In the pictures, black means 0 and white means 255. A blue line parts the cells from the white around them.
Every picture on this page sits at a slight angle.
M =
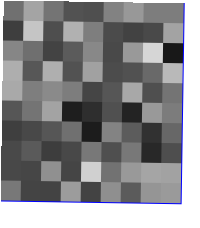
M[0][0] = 112
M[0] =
[112, 164, 116, 82, 79, 130, 152, 125, 125]
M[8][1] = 70
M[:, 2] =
[116, 78, 67, 175, 138, 163, 86, 61, 144, 67]
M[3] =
[174, 87, 175, 82, 161, 76, 81, 105, 185]
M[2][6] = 153
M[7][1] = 90
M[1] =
[62, 197, 78, 177, 126, 75, 66, 73, 163]
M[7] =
[73, 90, 61, 72, 120, 79, 120, 40, 78]
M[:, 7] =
[125, 73, 214, 105, 79, 153, 49, 40, 165, 149]
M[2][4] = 136
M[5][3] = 30
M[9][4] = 67
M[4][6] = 168
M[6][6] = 92
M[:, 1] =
[164, 197, 111, 87, 126, 116, 72, 90, 70, 68]
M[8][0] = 72
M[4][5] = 86

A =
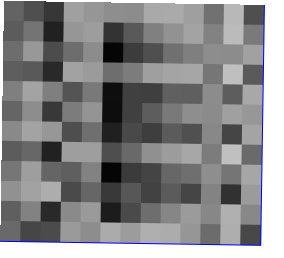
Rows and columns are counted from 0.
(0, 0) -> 99
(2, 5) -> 5
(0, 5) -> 142
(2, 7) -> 79
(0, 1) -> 79
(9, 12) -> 155
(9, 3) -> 74
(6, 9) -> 80
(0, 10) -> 113
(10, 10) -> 135
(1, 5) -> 51
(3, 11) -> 191
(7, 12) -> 106
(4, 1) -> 163
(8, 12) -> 166
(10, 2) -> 41
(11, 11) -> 174
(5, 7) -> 93
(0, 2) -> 55
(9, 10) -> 131
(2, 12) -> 161
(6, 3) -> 78
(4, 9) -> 95
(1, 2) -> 33
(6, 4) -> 111
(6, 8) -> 91
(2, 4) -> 140
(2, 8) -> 112
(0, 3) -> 160
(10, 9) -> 155
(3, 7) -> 159
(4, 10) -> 140
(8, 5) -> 5

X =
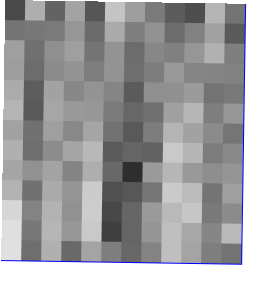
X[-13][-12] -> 73
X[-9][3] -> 135
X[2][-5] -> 135
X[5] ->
[180, 89, 166, 153, 151, 122, 103, 112, 160, 182, 126, 150]
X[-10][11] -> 130
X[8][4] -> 174
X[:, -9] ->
[163, 150, 159, 148, 135, 153, 136, 165, 132, 149, 145, 151, 105]
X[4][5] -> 133
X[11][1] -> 120
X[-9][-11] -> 93
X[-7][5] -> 114
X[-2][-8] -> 201
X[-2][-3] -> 168
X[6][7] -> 125
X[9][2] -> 170
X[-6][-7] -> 91
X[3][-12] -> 157
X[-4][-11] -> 113
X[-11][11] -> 127
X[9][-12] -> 178
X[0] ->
[73, 174, 99, 163, 86, 196, 158, 122, 92, 78, 181, 116]
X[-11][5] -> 147
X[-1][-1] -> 115
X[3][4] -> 126
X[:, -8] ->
[86, 107, 116, 126, 147, 151, 165, 184, 174, 204, 205, 201, 164]
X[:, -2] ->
[181, 162, 177, 132, 115, 126, 139, 124, 142, 116, 121, 134, 126]
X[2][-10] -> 143
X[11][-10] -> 182
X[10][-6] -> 102
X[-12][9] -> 129
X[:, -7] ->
[196, 170, 147, 147, 133, 122, 114, 91, 104, 80, 72, 63, 126]
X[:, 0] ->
[73, 115, 159, 157, 171, 180, 162, 176, 165, 178, 214, 223, 224]
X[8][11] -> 149

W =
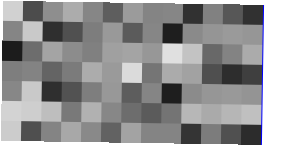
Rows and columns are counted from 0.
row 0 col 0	209
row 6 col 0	204
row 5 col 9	183
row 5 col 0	211
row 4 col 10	150
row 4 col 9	139
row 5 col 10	170
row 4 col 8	30
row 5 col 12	192
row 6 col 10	124
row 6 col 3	168
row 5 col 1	206
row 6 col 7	132
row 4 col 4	126
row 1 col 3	80
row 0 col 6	155
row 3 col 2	100
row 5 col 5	135
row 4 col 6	93
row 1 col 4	125
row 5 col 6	109
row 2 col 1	109
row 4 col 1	201
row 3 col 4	172
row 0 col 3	172
